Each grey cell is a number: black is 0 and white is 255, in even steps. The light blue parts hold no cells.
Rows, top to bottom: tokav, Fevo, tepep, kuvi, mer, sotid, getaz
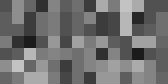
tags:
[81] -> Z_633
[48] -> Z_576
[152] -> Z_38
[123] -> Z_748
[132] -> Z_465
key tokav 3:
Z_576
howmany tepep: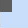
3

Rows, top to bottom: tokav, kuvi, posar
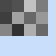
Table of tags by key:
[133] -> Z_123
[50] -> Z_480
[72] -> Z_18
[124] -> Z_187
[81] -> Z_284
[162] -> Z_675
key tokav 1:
Z_284
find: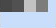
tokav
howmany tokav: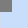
1
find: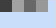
kuvi
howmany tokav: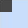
1
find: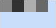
posar

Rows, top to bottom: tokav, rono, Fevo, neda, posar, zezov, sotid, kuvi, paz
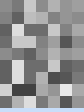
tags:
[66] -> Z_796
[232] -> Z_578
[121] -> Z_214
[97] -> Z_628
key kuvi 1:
Z_796
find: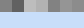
rono

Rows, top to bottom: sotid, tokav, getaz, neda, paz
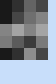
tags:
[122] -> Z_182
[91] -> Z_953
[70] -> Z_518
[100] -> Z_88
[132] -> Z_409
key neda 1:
Z_953
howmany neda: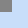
0
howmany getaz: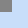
2

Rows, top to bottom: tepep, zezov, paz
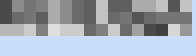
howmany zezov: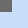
4
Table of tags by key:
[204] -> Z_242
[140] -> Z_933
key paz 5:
Z_242
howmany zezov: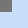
5
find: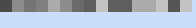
tepep

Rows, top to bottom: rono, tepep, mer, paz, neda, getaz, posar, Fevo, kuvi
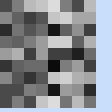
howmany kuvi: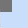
2
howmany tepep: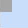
2

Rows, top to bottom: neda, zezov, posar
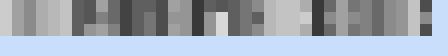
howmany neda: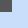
2
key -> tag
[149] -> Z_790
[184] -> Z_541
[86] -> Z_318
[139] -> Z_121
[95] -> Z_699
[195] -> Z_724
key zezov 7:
Z_318
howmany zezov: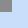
5
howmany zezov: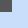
1
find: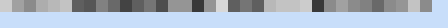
zezov

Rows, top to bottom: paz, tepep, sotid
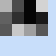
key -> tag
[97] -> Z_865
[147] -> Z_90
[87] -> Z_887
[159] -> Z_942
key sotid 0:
Z_887
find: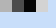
paz
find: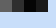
tepep
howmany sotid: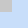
1
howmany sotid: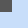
2

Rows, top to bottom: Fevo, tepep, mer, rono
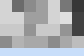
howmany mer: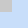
4
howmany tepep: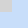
3

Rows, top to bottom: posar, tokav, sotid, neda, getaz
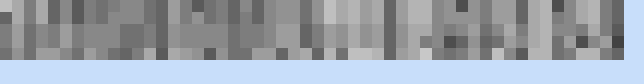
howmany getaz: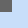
5
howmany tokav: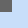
8

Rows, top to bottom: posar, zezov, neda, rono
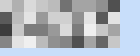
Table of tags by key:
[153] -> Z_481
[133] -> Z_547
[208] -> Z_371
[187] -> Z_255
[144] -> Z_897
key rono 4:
Z_897
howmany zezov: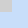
2
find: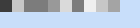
neda

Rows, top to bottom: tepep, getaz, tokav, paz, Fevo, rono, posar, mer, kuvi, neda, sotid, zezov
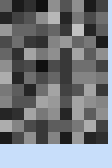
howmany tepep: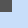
1
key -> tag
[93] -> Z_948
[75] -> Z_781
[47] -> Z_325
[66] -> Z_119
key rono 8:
Z_119
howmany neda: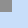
2

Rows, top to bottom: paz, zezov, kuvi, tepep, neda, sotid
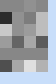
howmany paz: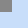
3
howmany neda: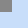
4
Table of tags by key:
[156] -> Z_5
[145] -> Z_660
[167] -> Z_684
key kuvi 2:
Z_5
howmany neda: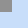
0
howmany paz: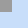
0
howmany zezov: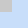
0
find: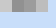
kuvi

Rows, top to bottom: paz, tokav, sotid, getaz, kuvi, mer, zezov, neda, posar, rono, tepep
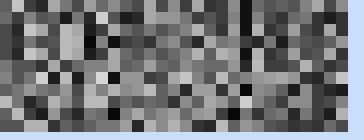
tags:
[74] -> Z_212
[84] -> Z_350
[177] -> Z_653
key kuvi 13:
Z_350
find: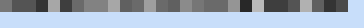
mer
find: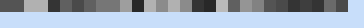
tepep
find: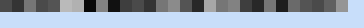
getaz

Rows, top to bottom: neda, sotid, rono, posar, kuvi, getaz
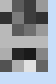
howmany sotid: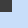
1
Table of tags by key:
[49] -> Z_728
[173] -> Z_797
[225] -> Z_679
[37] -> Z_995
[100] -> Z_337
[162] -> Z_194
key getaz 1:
Z_797
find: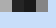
kuvi
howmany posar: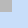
4
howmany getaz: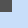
1
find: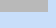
posar

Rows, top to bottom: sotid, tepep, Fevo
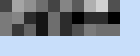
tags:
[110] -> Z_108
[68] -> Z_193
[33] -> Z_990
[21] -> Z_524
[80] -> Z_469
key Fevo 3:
Z_524
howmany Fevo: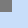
2
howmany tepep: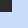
4
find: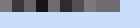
Fevo

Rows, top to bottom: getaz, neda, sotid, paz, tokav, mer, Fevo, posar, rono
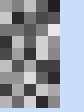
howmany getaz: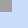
1
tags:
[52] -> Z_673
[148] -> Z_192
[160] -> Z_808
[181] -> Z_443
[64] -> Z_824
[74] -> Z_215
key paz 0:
Z_673
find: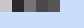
neda
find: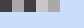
posar

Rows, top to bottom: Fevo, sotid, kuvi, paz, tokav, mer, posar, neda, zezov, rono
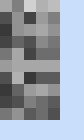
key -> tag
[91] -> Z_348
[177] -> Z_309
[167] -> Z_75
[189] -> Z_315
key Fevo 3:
Z_309
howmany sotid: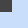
1
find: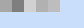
Fevo
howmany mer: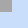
4
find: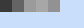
neda
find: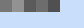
rono

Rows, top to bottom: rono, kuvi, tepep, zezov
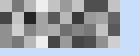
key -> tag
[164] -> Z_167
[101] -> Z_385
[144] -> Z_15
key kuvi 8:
Z_167
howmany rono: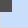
2
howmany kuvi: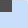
0
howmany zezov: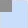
2
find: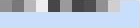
zezov
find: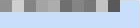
tepep
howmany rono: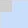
0

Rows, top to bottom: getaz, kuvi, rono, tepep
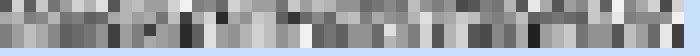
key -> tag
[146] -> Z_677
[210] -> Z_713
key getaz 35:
Z_677
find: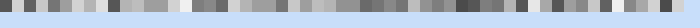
getaz
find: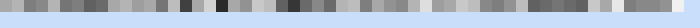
kuvi

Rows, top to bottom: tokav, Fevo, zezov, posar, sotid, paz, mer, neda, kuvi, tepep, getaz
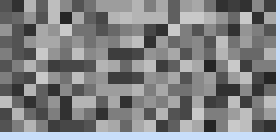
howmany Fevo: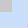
3
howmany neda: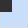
5
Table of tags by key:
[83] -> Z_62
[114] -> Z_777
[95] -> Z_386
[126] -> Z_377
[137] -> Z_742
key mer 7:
Z_742
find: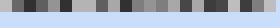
kuvi
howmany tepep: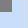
5

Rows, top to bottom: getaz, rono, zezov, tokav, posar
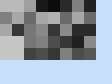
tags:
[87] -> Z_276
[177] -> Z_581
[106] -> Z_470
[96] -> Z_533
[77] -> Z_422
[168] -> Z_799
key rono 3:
Z_799
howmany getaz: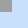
1
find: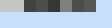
posar
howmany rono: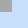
3
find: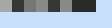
zezov
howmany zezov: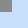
2

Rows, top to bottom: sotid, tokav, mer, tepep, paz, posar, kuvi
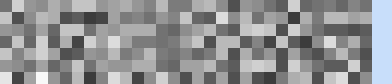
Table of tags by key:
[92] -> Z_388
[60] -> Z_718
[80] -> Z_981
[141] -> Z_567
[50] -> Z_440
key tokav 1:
Z_981
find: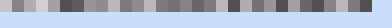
paz
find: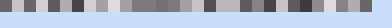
tepep
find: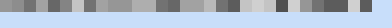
posar
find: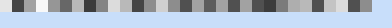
kuvi
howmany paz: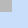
4

